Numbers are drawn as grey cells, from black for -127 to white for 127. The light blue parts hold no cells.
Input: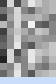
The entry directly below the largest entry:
5
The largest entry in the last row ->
102
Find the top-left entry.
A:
-64
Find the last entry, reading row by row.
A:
70
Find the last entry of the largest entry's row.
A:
5
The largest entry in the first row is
102
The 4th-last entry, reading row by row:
-38
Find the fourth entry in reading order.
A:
32
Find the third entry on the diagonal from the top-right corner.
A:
56
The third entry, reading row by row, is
-50
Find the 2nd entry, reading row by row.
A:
86
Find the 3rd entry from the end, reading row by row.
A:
44
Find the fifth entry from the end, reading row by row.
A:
5
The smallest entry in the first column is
-91
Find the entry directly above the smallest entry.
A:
-64
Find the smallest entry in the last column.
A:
-10
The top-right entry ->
56
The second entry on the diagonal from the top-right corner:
44
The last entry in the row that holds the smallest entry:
56
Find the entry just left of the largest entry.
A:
-10

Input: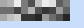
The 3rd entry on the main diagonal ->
80
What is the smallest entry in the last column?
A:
-89
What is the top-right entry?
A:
-3
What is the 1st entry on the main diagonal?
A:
40
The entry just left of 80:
64
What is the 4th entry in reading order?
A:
-3
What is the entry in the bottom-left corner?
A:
40

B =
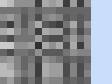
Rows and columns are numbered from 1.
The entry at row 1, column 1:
74
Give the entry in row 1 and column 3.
16
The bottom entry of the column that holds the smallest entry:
-51
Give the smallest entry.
-80
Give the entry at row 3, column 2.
29
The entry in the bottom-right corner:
-25
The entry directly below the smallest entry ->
16
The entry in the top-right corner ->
16
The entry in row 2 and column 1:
-11
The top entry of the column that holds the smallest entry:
-66
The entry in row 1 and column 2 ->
58
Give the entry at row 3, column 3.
3
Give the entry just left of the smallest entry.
29
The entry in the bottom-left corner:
3
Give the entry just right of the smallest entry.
42
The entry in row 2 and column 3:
-11

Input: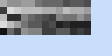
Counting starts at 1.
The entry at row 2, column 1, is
-65
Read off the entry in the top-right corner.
-50
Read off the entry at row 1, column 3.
17
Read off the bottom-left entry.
-109
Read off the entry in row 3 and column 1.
60
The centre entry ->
-50
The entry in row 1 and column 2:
17
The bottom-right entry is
-80
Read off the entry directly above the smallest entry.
91
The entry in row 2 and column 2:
91
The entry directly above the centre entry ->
45
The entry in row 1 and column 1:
45

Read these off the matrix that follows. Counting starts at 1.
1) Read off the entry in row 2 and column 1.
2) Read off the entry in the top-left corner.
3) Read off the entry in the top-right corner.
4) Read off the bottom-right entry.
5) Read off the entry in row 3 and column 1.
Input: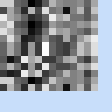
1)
-54
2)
79
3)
38
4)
66
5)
108
